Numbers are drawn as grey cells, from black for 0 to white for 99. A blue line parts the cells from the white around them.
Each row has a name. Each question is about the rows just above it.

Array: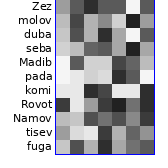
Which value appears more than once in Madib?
[81]
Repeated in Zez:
[35]
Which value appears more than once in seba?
[65]

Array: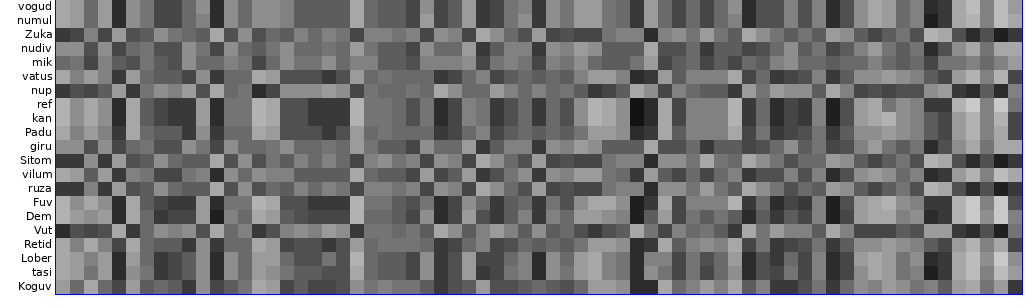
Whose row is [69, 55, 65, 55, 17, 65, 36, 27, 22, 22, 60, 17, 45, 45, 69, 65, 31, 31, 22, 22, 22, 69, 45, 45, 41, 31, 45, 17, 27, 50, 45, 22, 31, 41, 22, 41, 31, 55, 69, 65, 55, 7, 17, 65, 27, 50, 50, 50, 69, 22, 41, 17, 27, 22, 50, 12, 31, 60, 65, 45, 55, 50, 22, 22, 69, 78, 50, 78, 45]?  ref
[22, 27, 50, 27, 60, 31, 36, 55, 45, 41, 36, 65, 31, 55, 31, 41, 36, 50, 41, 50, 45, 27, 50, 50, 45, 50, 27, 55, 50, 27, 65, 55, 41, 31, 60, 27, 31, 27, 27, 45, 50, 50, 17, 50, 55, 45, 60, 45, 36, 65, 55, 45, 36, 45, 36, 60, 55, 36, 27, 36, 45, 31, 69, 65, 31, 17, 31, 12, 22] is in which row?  Zuka
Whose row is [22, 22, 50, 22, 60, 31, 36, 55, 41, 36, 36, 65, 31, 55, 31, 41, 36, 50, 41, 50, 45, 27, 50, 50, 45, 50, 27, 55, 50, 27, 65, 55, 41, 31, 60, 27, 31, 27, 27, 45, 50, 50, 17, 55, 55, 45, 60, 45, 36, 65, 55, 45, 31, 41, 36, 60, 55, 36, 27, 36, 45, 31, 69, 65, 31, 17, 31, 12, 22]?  ruza
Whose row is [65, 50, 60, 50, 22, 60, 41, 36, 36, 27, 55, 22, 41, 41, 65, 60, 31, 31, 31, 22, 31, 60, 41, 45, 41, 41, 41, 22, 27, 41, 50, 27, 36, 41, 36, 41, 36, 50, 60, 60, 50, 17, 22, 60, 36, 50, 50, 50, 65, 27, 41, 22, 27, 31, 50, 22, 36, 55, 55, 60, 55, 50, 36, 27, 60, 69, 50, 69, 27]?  vatus

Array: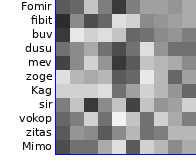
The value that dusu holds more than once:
[44]
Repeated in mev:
[54]
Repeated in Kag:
[81]
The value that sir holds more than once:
[76]

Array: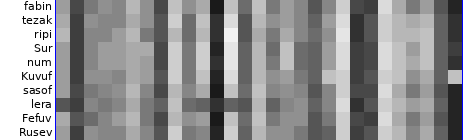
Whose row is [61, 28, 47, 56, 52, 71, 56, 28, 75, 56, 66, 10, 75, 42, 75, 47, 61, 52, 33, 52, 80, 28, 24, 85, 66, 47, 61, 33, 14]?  fabin
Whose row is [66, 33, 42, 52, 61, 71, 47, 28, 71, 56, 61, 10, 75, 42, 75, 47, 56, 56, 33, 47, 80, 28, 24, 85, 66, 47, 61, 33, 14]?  Fefuv
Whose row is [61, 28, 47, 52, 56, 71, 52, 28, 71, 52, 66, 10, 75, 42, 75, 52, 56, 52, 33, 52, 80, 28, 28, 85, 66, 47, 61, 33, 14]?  sasof
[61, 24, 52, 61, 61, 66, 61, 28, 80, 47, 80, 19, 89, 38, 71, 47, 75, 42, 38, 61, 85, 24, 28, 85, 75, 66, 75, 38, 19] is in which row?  num
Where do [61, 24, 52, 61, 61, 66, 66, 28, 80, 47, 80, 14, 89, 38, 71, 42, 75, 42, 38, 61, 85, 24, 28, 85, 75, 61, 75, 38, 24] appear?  Sur

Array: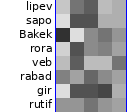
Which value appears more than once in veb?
[73]
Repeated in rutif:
[58]
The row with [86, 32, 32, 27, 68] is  gir

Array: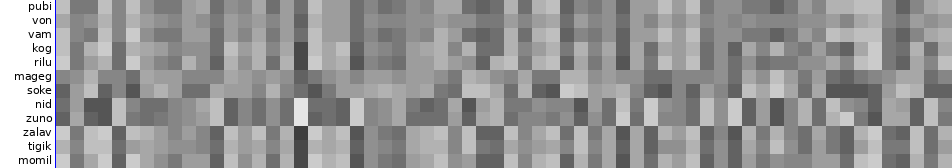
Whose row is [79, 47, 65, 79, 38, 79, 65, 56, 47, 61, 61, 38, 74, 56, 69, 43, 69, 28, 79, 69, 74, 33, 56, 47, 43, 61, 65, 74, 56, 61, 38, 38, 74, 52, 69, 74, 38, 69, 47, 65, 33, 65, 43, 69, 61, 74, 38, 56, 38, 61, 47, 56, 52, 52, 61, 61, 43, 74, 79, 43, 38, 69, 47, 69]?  momil
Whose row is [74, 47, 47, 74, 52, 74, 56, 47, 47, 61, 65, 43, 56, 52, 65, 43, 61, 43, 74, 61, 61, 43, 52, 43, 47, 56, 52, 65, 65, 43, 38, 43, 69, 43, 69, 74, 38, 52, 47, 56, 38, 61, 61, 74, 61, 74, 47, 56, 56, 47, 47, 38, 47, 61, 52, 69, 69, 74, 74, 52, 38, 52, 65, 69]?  pubi
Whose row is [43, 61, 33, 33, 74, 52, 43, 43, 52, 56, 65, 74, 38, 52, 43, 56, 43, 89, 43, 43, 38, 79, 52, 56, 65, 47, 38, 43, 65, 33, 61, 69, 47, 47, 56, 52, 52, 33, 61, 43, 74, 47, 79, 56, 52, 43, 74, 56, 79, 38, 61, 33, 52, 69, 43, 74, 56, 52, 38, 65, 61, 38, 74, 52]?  nid

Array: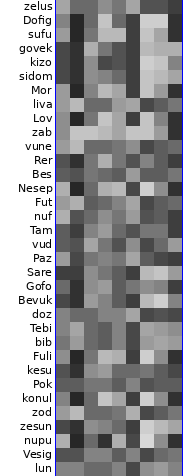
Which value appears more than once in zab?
[76]
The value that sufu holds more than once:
[72]
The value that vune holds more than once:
[41]
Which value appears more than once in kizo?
[28]
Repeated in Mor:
[60]

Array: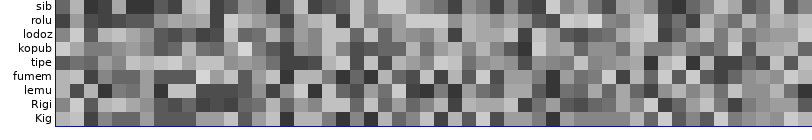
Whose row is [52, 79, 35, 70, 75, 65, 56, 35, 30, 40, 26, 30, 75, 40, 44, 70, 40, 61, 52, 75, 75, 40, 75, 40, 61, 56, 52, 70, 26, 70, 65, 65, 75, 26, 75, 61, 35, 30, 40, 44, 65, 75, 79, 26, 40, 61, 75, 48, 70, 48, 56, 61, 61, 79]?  lodoz
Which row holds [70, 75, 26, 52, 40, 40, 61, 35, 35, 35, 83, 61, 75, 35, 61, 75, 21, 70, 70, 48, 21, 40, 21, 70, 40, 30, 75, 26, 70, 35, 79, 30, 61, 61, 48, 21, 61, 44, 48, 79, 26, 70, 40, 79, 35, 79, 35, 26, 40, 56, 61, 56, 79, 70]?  fumem
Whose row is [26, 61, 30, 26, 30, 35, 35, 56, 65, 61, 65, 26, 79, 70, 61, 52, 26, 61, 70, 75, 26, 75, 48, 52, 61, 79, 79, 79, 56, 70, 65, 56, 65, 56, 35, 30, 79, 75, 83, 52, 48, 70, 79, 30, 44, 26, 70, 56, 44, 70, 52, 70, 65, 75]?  rolu

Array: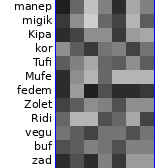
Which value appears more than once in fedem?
[17]
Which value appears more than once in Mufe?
[70]
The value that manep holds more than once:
[50]
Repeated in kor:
[45]
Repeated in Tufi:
[36]

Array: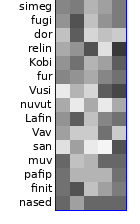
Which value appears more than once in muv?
[40]
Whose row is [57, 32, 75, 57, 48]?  fugi
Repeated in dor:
[75]
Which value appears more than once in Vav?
[79]
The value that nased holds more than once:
[40]
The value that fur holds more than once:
[52]
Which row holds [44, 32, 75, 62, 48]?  finit

